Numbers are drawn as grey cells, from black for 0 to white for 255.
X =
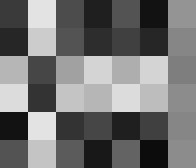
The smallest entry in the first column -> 18
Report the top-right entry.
148
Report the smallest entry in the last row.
12
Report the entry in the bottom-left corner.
83
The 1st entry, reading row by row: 58
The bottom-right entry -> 140
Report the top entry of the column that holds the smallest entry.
18
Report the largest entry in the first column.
220
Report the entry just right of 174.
212
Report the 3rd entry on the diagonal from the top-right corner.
174
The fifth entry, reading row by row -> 83
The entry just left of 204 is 38
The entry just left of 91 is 196

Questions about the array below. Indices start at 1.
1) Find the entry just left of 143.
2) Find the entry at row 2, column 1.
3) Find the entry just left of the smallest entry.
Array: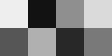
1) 18
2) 86
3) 238

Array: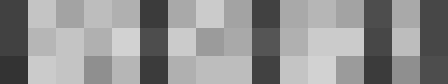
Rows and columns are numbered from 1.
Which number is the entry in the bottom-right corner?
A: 77
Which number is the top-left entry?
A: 65
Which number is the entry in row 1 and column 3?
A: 163
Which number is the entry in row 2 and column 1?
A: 65
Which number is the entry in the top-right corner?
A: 71
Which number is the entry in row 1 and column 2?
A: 196
